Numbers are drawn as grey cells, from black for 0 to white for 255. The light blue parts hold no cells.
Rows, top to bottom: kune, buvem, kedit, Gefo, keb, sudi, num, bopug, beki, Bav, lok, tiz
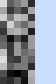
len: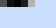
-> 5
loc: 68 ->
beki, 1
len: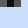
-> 3
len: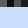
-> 4
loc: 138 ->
Gefo, 2

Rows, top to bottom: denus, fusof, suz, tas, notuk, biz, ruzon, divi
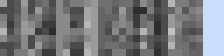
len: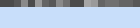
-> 20
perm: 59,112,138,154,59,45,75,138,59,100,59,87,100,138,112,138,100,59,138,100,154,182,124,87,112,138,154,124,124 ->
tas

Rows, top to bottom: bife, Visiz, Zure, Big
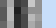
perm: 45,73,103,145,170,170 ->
Big
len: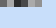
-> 6
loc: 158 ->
Zure, 5
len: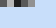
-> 5

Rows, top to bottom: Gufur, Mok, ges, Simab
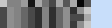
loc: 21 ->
Gufur, 4
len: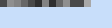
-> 13
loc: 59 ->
Simab, 10

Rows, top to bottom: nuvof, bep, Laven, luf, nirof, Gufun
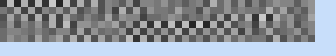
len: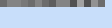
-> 15
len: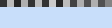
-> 16

